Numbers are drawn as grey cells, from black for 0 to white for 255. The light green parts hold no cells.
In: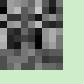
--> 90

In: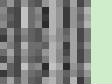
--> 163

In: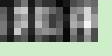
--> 91

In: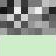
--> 121

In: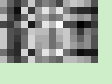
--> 187

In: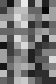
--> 175

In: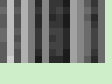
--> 92
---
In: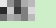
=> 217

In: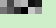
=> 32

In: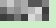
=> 61

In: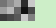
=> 73

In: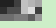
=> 63

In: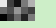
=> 64

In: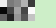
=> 250

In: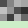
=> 48
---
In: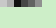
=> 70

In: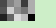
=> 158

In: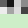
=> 22

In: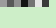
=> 115

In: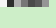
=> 74

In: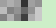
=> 50

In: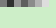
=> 139

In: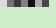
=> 17
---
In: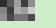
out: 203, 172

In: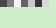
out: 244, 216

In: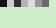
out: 220, 205

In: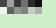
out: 242, 200

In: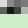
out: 218, 178

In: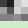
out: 223, 211
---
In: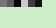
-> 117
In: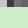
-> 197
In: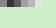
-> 135
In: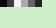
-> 7
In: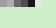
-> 159
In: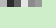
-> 184
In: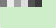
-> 124
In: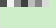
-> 79
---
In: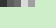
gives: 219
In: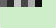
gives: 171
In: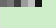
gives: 192
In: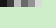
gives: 147
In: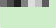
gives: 193
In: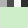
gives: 247
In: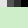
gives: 48
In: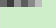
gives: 137
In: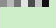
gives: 198
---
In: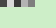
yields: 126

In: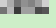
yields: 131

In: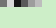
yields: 157

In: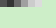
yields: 204

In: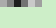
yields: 201

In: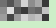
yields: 141

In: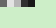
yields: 23

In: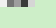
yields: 213

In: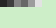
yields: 156

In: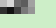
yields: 161
